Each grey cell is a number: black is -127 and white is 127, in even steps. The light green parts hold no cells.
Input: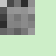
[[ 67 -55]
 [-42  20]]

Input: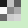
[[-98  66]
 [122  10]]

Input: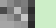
[[ 30   8]
 [-53  -8]]

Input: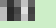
[[  1 -73]
 [ 61 -86]]

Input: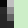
[[-119   64]
 [ -85   15]]

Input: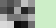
[[-23 -46]
 [-47 -71]]

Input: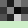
[[-23 -98]
 [-73   7]]

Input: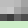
[[61 61]
 [66 72]]
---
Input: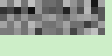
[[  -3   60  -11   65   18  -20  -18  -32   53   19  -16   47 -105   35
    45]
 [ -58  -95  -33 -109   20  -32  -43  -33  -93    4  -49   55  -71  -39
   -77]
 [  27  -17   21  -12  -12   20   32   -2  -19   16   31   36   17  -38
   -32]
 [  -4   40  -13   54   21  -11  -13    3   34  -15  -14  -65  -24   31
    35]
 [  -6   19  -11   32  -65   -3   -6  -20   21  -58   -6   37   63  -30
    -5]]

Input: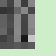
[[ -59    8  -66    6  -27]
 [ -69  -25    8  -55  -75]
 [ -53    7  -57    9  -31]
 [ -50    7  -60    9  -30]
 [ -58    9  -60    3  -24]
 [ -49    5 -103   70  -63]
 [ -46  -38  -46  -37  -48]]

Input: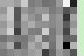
[[  43   28   74   -2    4  -14   -8   26  114  -94   42]
 [  72  -40   21    8   22   20   -3    8  -44  -18   22]
 [  71  -42   45   21    5   66    9   23  -73   35   45]
 [  57  -29   27   44   19   16    9   20  -36   20   24]
 [  81  -63   29   -1   -3   78   -5   19  -58   43   37]
 [   4   -5   -9   16   52  -16   -3   38  -30  -23  -13]
 [  44  -51   -4   42   21   54  -12   40 -124   51   11]
 [   7   17    9   28   38  -65  -23   24    5  -43   -6]]

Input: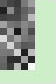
[[ -59  -68   -6   29  -38]
 [  10  -59  -32  -11  -94]
 [ -55  -55  -23   58  -63]
 [  -9  -18    8   -7   33]
 [  34 -102    0  -51  -44]
 [  -8   32   -7  -18   90]
 [  82  -12  -39  -34    2]
 [  -9   80  -95   60   -6]
 [ -82  -84   32  -88  -22]
 [ -67   58  -90  119  -29]]

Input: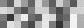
[[-34  86  29 -28  87  24 -32  78  23 -38  74   9]
 [ 74  -9 -44   1  79  79  -9 -53  -7  79  82  90]
 [-71  61 109 -17 -35 100  90 -39 -24 115  49  -6]
 [ 96  80 -16 -54  58 103  -3 -75   7 114  44 -24]]

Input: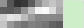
[[-42 -78 -71 -35  16  50  68  52  18]
 [-38 -28  17  64 116 122  92  43 -35]
 [100  93  60  28   6   9   8   6  78]
 [ 24   1 -11   1  -3 -10 -27 -36  69]]

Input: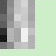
[[  12   65   85   37  -43]
 [  22   67   76   41  -43]
 [  13   85   72   37  -22]
 [  25   60   77   46  -33]
 [  54   38  113   66  -80]
 [  52   38  112   50 -105]
 [  13   63   69   50  -13]]
